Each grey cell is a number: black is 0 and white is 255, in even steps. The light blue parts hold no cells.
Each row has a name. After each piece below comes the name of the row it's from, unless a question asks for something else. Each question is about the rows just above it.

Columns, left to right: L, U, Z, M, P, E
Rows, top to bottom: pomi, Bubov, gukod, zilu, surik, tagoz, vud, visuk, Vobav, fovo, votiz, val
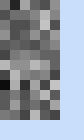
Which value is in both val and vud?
[183]
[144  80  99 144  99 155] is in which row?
zilu
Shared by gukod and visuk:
[121]
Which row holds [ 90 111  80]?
votiz
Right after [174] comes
[48]
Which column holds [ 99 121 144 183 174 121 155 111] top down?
U
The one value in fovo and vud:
[183]

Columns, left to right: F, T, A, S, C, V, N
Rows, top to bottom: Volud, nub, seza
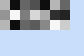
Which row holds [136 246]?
seza
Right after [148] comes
[246]
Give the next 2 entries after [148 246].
[125 215]

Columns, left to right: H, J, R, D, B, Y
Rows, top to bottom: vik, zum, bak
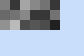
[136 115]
vik
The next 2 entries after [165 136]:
[115  55]
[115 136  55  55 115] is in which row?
zum
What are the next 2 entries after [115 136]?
[55 55]
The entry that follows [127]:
[55]

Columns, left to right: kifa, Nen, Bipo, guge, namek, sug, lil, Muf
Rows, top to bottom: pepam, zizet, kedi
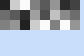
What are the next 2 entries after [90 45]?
[160  78]
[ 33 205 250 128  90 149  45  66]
pepam
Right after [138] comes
[109]
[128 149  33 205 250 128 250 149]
kedi
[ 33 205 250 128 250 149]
kedi

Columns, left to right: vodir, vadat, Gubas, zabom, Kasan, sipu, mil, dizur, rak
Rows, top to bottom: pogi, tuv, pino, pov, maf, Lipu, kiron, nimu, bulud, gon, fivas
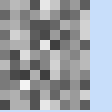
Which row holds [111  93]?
bulud
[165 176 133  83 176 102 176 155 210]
gon

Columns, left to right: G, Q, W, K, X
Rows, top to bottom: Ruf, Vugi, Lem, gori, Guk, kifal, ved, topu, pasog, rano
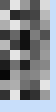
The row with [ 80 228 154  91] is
kifal
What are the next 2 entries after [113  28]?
[125 135]
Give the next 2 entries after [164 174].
[113  91]
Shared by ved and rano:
[28]
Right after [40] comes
[58]
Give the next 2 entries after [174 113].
[ 91 228]
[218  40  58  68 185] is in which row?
Vugi

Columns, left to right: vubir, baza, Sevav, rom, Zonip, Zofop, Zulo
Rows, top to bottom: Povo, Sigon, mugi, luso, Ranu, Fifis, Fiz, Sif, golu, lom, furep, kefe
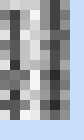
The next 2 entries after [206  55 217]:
[195 155]
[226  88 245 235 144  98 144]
kefe
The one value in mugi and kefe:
[144]
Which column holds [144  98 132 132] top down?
Zulo
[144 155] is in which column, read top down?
Zonip

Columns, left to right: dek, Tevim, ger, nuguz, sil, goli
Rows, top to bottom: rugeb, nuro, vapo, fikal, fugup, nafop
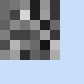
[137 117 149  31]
vapo
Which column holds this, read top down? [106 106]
dek

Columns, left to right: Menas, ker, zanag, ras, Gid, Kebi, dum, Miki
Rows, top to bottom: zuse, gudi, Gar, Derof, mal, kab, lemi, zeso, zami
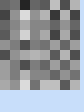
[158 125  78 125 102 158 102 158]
lemi
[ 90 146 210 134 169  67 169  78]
Derof
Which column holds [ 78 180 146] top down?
dum
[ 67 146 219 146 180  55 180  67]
gudi
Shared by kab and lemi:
[78]

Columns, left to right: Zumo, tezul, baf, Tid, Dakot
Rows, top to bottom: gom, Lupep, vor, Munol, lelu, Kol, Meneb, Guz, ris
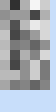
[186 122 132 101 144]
lelu
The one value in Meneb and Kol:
[176]

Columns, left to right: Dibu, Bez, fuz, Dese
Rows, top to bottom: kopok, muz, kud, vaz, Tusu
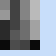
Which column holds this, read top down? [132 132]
fuz
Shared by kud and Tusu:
[66]
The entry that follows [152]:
[66]

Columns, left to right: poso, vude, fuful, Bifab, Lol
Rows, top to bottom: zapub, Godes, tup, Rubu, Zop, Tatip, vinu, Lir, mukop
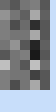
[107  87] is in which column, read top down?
Lol
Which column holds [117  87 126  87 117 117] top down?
fuful
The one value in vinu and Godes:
[117]
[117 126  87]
zapub
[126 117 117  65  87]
Lir

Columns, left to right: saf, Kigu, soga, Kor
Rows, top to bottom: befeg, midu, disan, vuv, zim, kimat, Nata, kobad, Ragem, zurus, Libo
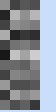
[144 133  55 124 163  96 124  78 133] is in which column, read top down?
soga
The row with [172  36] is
vuv

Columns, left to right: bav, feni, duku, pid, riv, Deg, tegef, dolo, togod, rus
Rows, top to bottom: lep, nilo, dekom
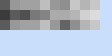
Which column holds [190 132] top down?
riv
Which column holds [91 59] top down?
bav
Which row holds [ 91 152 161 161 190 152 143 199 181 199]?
lep
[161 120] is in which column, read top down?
pid

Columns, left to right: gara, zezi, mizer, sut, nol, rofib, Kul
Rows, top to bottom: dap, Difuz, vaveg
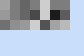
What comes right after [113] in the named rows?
[143]
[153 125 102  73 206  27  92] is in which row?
Difuz

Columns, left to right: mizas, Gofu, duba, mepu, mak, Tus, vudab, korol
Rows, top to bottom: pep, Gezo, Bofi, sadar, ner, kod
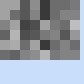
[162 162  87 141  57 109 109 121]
pep
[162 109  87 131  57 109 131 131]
Gezo
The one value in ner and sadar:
[131]
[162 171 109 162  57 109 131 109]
ner
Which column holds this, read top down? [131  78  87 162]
mepu

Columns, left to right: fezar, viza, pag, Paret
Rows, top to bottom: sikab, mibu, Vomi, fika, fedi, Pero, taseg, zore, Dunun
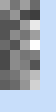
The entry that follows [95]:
[106]
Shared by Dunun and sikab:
[106]
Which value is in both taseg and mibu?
[74]

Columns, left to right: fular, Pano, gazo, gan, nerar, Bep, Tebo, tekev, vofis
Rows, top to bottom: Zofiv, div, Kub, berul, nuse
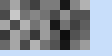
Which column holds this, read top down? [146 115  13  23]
Tebo
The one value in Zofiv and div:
[134]
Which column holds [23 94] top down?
Bep
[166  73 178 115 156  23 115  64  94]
Kub
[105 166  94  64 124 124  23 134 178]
Zofiv
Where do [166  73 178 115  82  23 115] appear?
nuse

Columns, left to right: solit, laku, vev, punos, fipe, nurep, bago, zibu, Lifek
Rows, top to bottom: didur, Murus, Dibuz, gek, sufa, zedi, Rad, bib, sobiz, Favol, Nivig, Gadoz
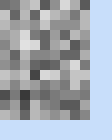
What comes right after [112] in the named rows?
[122]
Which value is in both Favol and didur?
[122]
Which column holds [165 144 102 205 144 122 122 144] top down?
nurep
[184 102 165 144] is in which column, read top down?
bago
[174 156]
sobiz
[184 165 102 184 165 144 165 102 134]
Gadoz
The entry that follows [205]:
[144]

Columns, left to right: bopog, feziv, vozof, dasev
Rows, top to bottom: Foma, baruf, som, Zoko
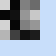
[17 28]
Zoko
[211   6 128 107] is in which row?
Foma
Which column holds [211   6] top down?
bopog
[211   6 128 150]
som
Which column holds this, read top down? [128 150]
vozof
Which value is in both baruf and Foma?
[6]

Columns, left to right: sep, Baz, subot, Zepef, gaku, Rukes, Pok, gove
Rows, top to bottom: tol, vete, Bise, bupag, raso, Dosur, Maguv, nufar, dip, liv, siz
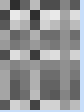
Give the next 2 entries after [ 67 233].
[210  46]
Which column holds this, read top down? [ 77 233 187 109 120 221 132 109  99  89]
Rukes
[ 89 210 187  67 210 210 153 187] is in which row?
siz
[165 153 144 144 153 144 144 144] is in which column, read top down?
Pok
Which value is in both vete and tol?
[46]
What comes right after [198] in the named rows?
[176]
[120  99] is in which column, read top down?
gove

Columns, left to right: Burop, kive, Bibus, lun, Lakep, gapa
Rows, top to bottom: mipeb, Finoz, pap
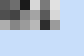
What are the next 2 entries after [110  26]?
[215 122]
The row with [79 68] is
Finoz
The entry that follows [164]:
[90]
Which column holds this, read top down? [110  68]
kive
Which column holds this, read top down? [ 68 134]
kive

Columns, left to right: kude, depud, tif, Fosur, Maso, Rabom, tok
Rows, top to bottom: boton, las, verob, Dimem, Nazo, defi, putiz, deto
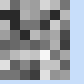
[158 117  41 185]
las
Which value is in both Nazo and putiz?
[96]
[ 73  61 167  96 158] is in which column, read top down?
tok

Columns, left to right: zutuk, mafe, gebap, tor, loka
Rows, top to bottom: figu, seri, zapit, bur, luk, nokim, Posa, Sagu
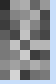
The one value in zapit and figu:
[102]
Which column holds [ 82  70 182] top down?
loka
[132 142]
seri
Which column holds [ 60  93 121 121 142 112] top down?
zutuk

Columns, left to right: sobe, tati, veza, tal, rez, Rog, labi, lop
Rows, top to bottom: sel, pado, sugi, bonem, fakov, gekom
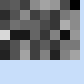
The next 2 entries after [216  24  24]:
[101  54]
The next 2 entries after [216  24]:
[ 24 101]
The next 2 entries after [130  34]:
[130 163]
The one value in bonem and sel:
[151]

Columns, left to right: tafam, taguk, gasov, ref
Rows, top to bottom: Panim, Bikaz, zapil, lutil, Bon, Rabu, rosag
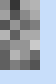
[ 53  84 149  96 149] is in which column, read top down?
taguk
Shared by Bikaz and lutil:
[170]
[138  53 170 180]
Panim
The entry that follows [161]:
[84]
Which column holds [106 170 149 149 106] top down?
gasov
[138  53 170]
Panim

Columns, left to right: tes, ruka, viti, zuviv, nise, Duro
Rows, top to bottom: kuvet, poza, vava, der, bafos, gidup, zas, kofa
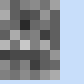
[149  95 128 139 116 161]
kuvet
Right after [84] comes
[149]
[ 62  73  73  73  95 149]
gidup
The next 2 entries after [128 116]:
[139 116]
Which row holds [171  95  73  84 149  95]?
poza
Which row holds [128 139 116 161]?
kuvet

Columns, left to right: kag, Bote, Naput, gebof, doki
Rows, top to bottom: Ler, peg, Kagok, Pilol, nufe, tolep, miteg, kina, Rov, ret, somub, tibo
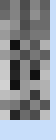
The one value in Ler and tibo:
[76]
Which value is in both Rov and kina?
[16]

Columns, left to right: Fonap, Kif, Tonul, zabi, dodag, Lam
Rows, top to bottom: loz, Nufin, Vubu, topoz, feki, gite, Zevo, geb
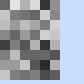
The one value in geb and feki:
[126]
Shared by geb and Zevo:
[198]
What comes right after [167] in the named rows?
[126]
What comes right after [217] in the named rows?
[52]
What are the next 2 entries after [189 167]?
[126 207]
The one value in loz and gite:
[103]

